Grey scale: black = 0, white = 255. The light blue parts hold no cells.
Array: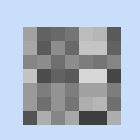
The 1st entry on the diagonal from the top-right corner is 90
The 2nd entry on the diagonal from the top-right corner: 196
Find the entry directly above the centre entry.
141
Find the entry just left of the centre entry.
98
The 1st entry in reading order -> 161
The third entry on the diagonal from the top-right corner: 125
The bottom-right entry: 174
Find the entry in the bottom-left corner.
83
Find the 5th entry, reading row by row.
188
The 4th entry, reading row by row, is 117
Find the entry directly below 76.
125
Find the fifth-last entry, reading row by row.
133

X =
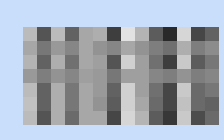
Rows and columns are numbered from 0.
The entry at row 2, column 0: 180
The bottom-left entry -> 187
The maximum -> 226
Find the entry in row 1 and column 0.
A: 167
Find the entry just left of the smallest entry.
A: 92
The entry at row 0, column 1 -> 84
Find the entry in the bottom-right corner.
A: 106
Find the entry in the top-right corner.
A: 98
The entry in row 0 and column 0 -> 187
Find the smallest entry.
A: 41
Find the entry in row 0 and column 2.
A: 187
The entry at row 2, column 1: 98
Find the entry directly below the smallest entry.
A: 112
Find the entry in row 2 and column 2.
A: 174
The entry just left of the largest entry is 62

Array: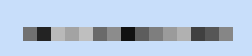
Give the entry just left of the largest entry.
163
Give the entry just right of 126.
155

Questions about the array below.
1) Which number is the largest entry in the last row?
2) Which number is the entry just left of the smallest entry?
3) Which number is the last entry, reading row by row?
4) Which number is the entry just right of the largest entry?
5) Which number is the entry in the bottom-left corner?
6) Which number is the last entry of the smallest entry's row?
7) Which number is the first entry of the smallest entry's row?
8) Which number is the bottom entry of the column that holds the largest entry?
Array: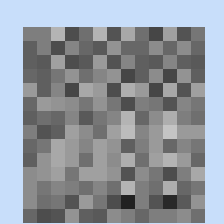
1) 147
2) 77
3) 111
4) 154
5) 103
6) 147
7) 140
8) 126
